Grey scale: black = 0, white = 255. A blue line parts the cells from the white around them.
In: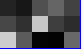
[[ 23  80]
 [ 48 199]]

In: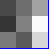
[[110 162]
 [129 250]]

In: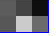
[[ 68  14]
 [203 107]]

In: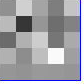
[[208 164]
 [ 54 150]]

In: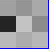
[[148 169]
 [195 140]]

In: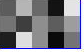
[[181 105]
 [ 62 142]]
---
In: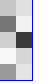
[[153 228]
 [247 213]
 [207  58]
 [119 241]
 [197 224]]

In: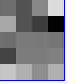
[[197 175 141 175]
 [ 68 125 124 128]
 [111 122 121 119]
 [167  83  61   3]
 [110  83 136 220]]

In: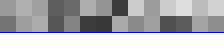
[[116 158 172  86 132  61  56 169 138 159  80  93 164 142]
 [154 176 160  94 107 173 147  61 203 155 204 222 187 209]]

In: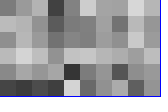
[[ 69  60  76  63 212 105 145 171  95 148]
 [137 167 150 166  53 124 149  85 142 153]
 [186 212 190 146 194 198 182 173 158 189]
 [143 183 154 114 133 127 157 144 201 155]
 [187 180 146  91 123 128 161 115 185 150]
 [124 154 179  65 130 205 164 162 215 182]]

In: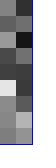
[[126 147]
 [135 180]
 [139  90]
 [229  58]
 [ 64  61]
 [ 73 113]
 [153  21]
 [ 96 111]
 [131  48]]

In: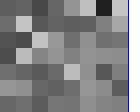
[[103 111  92 118 116 143 132 128]
 [150 144 103  97 110 150 140  93]
 [111 101  90 106 188 144  87 127]
 [ 77 187 133 148 129 147 143 141]
 [ 83  76 194 152 111 144 112 117]
 [109 196  88  99  94  96 128 167]
 [ 94  99  72 102 148 191  32 196]]
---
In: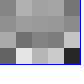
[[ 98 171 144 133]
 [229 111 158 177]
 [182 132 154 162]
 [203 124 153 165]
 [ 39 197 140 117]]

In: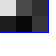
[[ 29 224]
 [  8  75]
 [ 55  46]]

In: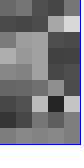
[[125  53  71 102 134 173 123  74 105]
 [136  71  81 104 130 152 158  69 117]
 [131 119 186 112 161 161 160  76  79]
 [136  94  37 143  71  64  78 167  69]
 [127 126 197  76  78  66  74 216 118]]

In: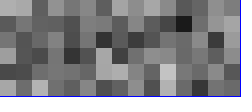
[[167  73 158 117  90 175]
 [109  76  85  84 118 169]
 [179 110  75 104  98  95]
 [112 118 117 130  96 146]
 [ 95 114  52  77  80 118]
 [134 102  82 117 126 135]
 [ 79 166 167  51 122  94]
 [ 97 174  65  90  92 164]
 [142 132 112  60 134 141]
 [ 80 100 142  84  92 167]
 [178 195 137 116  70 138]
 [106 120 105 106  26  88]
 [ 55 106 120 138 110 101]
 [115 138  94  59 149 143]
 [106  87 140 155 165 125]]

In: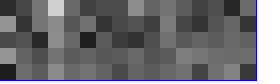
[[ 29 149  74 148  43]
 [108  99  82  52  71]
 [ 93  77  40 116 119]
 [140 115 141 139 208]
 [105  90 103  86 105]
 [115  99  30 114  64]
 [ 98  88  91  52  76]
 [ 75  90  60  72  76]
 [101 105  50  82 141]
 [ 91  83  79  63 100]
 [104  90 113 123 115]
 [114 126  89  69  92]
 [ 68 118 101  52  66]
 [112 109  92  84  80]
 [132 107 105 102  39]
 [ 56 108  97  54 107]]

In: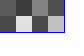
[[ 72  91]
 [225  60]
 [ 74 132]
 [193  80]]

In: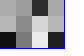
[[ 16 184 172]
 [122 139 158]
 [236 214  45]
 [ 32 183 168]]

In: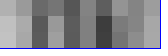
[[194 192 177]
 [168 171 154]
 [ 91  89 106]
 [159 153 117]
 [ 91  92  86]
 [128 128 131]
 [ 63  61  94]
 [116 123 148]
 [141 133 132]
 [168 167 157]]
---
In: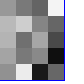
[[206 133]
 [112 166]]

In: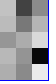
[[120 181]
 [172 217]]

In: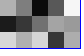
[[ 55 113]
 [176 214]]

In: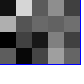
[[ 84 105]
 [ 65  23]]

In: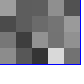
[[ 93 107]
 [ 62 146]]

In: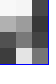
[[156  55]
 [121  67]]

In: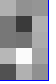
[[ 58 176]
 [115 172]]
